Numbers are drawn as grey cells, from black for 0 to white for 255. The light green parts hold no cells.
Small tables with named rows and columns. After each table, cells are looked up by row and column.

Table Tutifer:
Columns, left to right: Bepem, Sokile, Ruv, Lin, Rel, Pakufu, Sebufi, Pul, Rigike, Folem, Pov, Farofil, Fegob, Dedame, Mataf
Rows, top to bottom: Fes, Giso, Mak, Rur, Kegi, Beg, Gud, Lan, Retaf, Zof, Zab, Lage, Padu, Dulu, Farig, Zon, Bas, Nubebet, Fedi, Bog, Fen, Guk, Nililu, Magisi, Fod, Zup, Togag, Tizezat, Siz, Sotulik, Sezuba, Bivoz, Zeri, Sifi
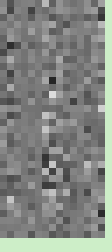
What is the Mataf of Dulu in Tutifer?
145
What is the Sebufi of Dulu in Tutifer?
95
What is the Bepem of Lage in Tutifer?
116
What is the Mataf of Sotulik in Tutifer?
97
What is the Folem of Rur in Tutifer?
83
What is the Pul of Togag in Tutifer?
65
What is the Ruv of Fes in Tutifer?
122
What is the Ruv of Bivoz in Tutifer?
127
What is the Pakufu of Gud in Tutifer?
110
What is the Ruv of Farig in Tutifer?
96
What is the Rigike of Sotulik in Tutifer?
163
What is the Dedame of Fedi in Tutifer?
111
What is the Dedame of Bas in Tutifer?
117
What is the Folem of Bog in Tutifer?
118
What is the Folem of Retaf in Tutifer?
96
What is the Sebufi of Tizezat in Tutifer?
169

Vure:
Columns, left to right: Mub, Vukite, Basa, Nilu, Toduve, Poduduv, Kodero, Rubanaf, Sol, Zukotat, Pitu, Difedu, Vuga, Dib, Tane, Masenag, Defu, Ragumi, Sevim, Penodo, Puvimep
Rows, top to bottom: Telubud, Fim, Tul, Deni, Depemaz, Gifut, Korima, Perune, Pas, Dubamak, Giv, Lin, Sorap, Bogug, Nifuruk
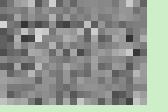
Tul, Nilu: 127
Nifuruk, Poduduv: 79
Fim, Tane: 136
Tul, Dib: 147
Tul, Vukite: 107
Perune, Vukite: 101
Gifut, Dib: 165
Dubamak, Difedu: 135
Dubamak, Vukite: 88
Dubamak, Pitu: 145
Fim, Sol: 133
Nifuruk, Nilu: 168
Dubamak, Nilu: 83
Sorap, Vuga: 146
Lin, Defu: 117
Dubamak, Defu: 154
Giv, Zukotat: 149

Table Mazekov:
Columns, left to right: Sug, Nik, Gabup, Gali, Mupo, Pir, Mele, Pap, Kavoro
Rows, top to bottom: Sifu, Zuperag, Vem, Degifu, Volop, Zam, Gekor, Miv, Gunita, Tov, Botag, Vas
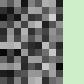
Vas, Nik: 50
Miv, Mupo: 52
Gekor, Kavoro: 39
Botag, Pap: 162
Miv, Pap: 199
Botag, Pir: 148
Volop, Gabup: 51
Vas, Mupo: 169
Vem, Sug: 13
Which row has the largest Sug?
Gekor

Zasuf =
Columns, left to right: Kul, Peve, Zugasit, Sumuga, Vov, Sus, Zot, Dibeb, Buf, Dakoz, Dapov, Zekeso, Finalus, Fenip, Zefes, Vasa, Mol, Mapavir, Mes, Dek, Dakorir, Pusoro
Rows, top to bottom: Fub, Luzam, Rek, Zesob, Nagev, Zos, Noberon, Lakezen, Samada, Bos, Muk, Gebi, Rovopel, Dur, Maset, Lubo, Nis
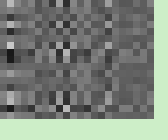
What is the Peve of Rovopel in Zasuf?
67
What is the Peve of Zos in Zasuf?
123
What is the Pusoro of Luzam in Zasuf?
100
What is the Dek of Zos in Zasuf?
88
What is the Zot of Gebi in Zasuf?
100
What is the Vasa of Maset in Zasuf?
156
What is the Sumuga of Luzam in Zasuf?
118
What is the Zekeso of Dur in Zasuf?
97
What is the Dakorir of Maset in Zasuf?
95

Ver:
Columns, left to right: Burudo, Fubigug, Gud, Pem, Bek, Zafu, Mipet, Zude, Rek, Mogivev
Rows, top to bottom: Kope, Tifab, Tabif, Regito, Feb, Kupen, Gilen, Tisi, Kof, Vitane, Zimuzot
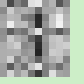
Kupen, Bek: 100
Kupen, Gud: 174
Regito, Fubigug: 237
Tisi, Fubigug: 176
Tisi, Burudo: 174
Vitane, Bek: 192
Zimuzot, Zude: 222
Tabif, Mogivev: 180
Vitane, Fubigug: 92
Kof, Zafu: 97
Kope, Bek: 224
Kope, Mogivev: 131

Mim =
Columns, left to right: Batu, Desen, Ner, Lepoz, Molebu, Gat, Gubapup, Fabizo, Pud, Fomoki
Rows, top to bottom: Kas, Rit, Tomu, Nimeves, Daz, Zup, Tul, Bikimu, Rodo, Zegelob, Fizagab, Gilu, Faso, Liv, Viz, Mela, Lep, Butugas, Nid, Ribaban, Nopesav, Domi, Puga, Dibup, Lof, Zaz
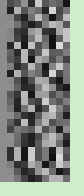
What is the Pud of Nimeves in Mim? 166
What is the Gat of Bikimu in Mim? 90
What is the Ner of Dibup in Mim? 49
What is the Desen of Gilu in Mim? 138
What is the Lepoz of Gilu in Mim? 31
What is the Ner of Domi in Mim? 176
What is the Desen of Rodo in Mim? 89
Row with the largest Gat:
Kas

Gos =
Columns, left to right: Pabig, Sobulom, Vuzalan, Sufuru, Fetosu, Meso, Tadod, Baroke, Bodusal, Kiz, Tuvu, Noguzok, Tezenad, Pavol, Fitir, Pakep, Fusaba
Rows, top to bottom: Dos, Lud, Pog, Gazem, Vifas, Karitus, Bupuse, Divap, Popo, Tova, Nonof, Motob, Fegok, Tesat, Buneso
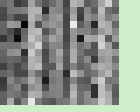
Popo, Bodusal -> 149
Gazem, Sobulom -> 153
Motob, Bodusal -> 130
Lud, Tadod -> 42
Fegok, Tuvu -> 167
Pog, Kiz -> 68
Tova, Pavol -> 154
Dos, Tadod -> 86
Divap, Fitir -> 163
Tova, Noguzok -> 96
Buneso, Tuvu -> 165
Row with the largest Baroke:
Karitus

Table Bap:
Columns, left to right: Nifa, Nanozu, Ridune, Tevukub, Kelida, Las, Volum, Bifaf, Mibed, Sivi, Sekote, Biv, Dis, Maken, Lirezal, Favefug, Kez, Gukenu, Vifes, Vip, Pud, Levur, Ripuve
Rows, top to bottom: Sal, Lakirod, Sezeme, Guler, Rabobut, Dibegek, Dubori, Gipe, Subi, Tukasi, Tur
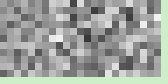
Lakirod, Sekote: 129
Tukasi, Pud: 141
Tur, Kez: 143
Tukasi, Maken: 96
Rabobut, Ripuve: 197
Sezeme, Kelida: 120
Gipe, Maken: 129
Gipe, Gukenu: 134
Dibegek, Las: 181
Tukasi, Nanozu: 185
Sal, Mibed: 194
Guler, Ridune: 131
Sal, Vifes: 217
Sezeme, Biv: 138
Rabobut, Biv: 96
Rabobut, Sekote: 192
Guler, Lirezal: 187
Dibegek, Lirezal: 83
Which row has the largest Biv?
Sal

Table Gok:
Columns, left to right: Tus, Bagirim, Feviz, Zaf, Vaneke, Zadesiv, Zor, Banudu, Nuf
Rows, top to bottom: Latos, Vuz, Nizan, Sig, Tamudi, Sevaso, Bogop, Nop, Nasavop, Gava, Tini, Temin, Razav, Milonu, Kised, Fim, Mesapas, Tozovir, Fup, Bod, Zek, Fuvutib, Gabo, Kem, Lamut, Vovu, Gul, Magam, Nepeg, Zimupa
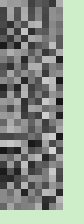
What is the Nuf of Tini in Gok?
144
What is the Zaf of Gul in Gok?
181
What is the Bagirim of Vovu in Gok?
40
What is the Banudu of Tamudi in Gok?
142
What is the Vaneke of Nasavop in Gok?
134
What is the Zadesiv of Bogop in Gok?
90
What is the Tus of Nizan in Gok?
69
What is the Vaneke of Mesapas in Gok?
87
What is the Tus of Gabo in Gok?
127
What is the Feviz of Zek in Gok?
185
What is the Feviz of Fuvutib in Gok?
33
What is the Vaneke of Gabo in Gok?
160
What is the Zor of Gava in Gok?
82
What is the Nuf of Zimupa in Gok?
161
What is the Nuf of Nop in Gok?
173
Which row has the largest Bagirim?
Zek

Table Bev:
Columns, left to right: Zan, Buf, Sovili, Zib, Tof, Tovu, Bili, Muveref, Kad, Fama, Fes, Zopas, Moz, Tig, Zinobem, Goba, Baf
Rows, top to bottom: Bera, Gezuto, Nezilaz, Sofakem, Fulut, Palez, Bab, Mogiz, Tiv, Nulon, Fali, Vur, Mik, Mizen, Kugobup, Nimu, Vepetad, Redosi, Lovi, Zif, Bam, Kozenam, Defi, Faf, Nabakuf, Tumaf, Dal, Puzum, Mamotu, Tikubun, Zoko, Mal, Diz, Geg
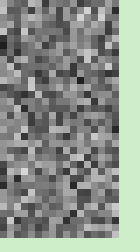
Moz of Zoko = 113
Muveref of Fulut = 119
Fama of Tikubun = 155
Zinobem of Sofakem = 149
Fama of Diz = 102
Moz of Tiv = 197
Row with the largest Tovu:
Mizen

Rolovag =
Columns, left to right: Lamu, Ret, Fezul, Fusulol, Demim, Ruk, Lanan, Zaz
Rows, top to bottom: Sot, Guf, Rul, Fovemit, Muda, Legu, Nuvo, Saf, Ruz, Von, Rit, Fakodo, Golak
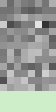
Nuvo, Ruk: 167
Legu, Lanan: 165
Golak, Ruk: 125
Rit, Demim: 194
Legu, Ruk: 183
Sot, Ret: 107
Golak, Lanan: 155
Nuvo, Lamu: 146
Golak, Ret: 158
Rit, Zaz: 172
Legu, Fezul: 151
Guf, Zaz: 121
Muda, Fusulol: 138
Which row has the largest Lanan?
Rit

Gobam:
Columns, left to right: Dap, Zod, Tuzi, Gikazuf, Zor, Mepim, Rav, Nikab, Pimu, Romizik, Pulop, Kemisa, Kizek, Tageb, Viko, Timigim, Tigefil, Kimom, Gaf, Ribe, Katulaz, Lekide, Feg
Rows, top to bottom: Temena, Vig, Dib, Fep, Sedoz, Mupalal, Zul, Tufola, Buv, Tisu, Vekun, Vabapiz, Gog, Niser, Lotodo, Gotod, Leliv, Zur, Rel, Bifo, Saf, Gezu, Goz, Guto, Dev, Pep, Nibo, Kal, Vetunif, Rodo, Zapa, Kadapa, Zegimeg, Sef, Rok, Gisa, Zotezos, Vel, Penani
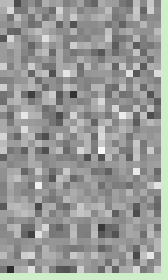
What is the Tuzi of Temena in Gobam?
75
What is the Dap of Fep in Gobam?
145
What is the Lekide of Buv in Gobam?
113
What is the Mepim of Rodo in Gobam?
73
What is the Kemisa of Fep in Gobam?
140
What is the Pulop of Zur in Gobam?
151
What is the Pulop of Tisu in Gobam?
173
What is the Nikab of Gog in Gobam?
144
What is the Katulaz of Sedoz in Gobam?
144

